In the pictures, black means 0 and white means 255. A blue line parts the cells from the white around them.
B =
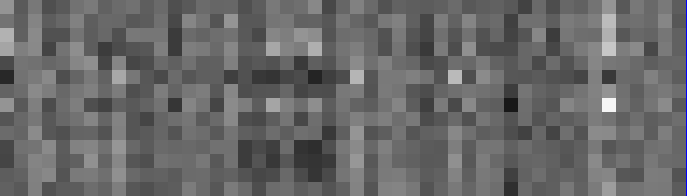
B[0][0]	148
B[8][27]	127
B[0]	[148, 90, 120, 79, 89, 114, 122, 97, 107, 113, 94, 106, 79, 89, 107, 102, 103, 80, 93, 121, 106, 111, 136, 72, 102, 129, 106, 82, 98, 94, 92, 96, 107, 88, 94, 97, 89, 66, 106, 77, 103, 97, 115, 149, 88, 120, 105, 121, 93]
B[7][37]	110
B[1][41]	117
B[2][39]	60
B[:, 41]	[97, 117, 110, 123, 103, 69, 116, 121, 101, 83, 95, 98, 95, 98]
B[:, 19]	[121, 117, 134, 167, 82, 52, 85, 165, 93, 109, 63, 56, 75, 108]
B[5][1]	114
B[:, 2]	[120, 132, 138, 137, 113, 122, 138, 127, 119, 139, 116, 132, 129, 128]
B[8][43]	115
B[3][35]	75
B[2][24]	109
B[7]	[148, 89, 127, 76, 108, 126, 79, 67, 97, 89, 99, 115, 54, 133, 117, 69, 139, 125, 93, 165, 128, 110, 142, 93, 117, 99, 93, 114, 133, 93, 63, 123, 73, 137, 98, 94, 24, 110, 94, 85, 134, 121, 128, 245, 115, 98, 117, 139, 89]
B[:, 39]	[77, 94, 60, 71, 108, 82, 93, 85, 101, 68, 94, 97, 94, 95]
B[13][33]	102
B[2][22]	141
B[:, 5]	[114, 129, 116, 142, 134, 101, 119, 126, 114, 100, 130, 96, 122, 92]
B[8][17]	78
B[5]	[40, 114, 122, 137, 78, 101, 121, 98, 168, 119, 87, 74, 107, 86, 95, 95, 63, 81, 56, 52, 70, 76, 36, 63, 76, 181, 86, 121, 121, 128, 115, 83, 186, 78, 139, 118, 87, 86, 91, 82, 79, 69, 128, 57, 106, 104, 129, 111, 93]
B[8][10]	69
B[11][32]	144
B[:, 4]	[89, 103, 81, 115, 108, 78, 104, 108, 104, 80, 92, 90, 84, 92]
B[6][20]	103
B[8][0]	85
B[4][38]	74
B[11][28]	102
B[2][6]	93
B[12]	[93, 98, 129, 136, 84, 122, 123, 111, 144, 105, 96, 98, 91, 107, 108, 94, 98, 83, 71, 75, 105, 75, 53, 74, 117, 133, 94, 122, 124, 109, 92, 97, 131, 95, 121, 115, 64, 98, 110, 94, 101, 95, 131, 134, 87, 84, 124, 123, 83]
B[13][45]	116
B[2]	[178, 96, 138, 81, 81, 116, 93, 104, 80, 120, 118, 118, 59, 107, 100, 110, 114, 89, 73, 134, 126, 148, 141, 84, 109, 112, 104, 82, 122, 85, 69, 112, 85, 114, 82, 102, 67, 85, 135, 60, 119, 110, 109, 176, 87, 104, 100, 118, 97]
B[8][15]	106
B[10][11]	106
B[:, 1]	[90, 95, 96, 127, 116, 114, 108, 89, 104, 101, 113, 106, 98, 89]
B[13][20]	111

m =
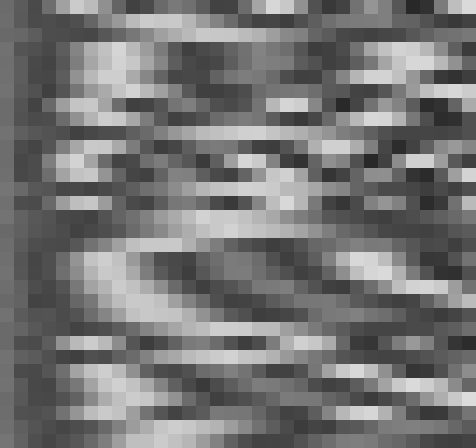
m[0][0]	107
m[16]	[105, 96, 86, 81, 76, 66, 72, 78, 87, 107, 122, 137, 159, 173, 191, 201, 210, 199, 193, 186, 178, 164, 146, 126, 105, 96, 84, 71, 68, 67, 65, 71, 85, 91]
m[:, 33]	[218, 66, 120, 59, 100, 62, 204, 171, 80, 80, 133, 64, 212, 78, 186, 120, 91, 78, 115, 80, 113, 188, 83, 110, 44, 106, 141, 102, 220, 117, 91, 67]
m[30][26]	103
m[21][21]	118
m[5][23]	92
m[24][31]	85
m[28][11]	171
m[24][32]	53
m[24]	[106, 78, 75, 93, 146, 185, 204, 185, 140, 85, 61, 74, 98, 122, 126, 108, 82, 62, 77, 124, 177, 208, 199, 171, 103, 59, 54, 85, 125, 153, 128, 85, 53, 44]
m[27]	[114, 90, 72, 70, 99, 120, 163, 196, 208, 194, 168, 131, 96, 73, 58, 76, 93, 109, 125, 122, 113, 102, 76, 65, 70, 93, 122, 163, 201, 218, 206, 185, 139, 102]
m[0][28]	86
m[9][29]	69
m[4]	[111, 93, 73, 68, 87, 126, 166, 189, 210, 199, 166, 134, 93, 73, 67, 71, 93, 112, 129, 126, 123, 92, 81, 64, 69, 94, 120, 165, 196, 215, 215, 184, 145, 100]
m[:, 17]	[108, 81, 187, 113, 112, 125, 77, 83, 123, 208, 93, 214, 100, 209, 83, 193, 199, 82, 120, 124, 97, 67, 80, 203, 62, 196, 115, 109, 79, 118, 137, 78]
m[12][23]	53
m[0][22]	81
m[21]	[105, 99, 67, 69, 76, 103, 120, 164, 188, 201, 200, 192, 160, 130, 106, 79, 65, 67, 74, 91, 103, 118, 119, 121, 109, 90, 81, 70, 64, 69, 95, 123, 161, 188]
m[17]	[109, 91, 78, 75, 74, 87, 114, 132, 161, 191, 200, 200, 201, 176, 150, 125, 98, 82, 73, 62, 69, 84, 103, 107, 119, 129, 121, 122, 100, 86, 73, 75, 63, 78]
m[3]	[113, 84, 80, 73, 93, 132, 174, 193, 213, 185, 156, 123, 87, 64, 74, 80, 99, 113, 131, 120, 110, 85, 61, 64, 76, 114, 165, 193, 210, 206, 183, 140, 95, 59]
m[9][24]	126
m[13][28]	74
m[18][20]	63
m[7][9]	64
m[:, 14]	[92, 155, 200, 74, 67, 71, 64, 102, 82, 186, 119, 59, 94, 182, 106, 210, 191, 150, 96, 87, 63, 106, 146, 188, 126, 195, 108, 58, 85, 91, 187, 156]
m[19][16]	123
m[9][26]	96
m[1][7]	132
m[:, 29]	[40, 98, 87, 206, 215, 151, 154, 92, 120, 69, 66, 208, 51, 70, 80, 77, 67, 86, 90, 123, 210, 69, 74, 74, 153, 76, 53, 218, 109, 79, 128, 91]
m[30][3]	76
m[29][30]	56
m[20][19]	122
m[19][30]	82
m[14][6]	198
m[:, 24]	[66, 121, 72, 76, 69, 133, 87, 41, 145, 126, 208, 131, 66, 133, 54, 81, 105, 119, 179, 142, 61, 109, 123, 91, 103, 84, 201, 70, 92, 183, 85, 124]

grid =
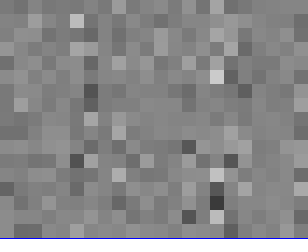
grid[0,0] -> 122
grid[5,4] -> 127
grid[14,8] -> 103
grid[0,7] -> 121
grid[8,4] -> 134
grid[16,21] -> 126
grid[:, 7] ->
[121, 131, 131, 133, 135, 134, 124, 124, 130, 122, 126, 132, 133, 133, 126, 132, 138]
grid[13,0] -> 100
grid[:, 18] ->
[129, 134, 136, 127, 122, 115, 132, 135, 133, 131, 125, 127, 135, 133, 135, 126, 137]
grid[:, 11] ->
[138, 113, 154, 155, 119, 128, 130, 135, 135, 136, 123, 124, 121, 142, 122, 123, 136]
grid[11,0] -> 123
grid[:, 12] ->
[123, 125, 136, 135, 128, 137, 119, 135, 132, 134, 118, 132, 136, 126, 129, 140, 129]
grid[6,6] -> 83
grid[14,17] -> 135
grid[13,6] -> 140
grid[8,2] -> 123
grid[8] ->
[122, 117, 123, 136, 134, 121, 165, 130, 152, 138, 132, 135, 132, 132, 135, 123, 135, 122, 133, 135, 130, 116]
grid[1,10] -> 125
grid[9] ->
[113, 113, 129, 142, 142, 120, 133, 122, 166, 124, 130, 136, 134, 140, 137, 141, 161, 138, 131, 134, 133, 109]
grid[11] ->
[123, 125, 116, 119, 142, 82, 161, 132, 130, 110, 155, 124, 132, 155, 114, 132, 85, 147, 127, 132, 137, 155]
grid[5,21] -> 114
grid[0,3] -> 120
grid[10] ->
[139, 142, 135, 144, 147, 132, 107, 126, 111, 138, 125, 123, 118, 87, 149, 142, 153, 161, 125, 128, 148, 151]
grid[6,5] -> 133
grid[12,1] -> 129
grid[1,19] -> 129
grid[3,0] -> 149
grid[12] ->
[133, 129, 141, 143, 124, 114, 117, 133, 173, 128, 119, 121, 136, 141, 142, 193, 147, 125, 135, 130, 137, 108]
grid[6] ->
[121, 139, 138, 125, 128, 133, 83, 124, 118, 133, 130, 130, 119, 108, 133, 125, 119, 95, 132, 126, 120, 147]
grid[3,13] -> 131
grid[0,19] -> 131

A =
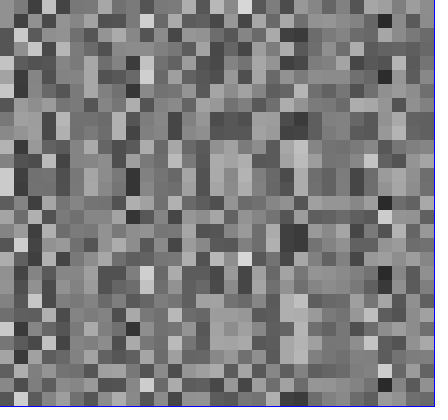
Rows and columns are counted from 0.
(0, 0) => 145
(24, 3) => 193
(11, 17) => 174
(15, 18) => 133
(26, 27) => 205
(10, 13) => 105
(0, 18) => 88
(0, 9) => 122
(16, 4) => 109
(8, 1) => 160
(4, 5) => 122
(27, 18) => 158
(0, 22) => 134
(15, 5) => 112
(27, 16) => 151
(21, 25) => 159
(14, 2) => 63
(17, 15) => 89
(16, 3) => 176
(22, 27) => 93
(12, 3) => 115
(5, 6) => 167
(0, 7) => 167
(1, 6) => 162
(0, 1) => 123
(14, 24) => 149
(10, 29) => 128
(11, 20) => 162
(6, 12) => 117
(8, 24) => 130
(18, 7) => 167
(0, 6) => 121
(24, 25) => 142
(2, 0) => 85
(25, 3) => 93
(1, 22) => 146
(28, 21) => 59
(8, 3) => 73
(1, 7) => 81
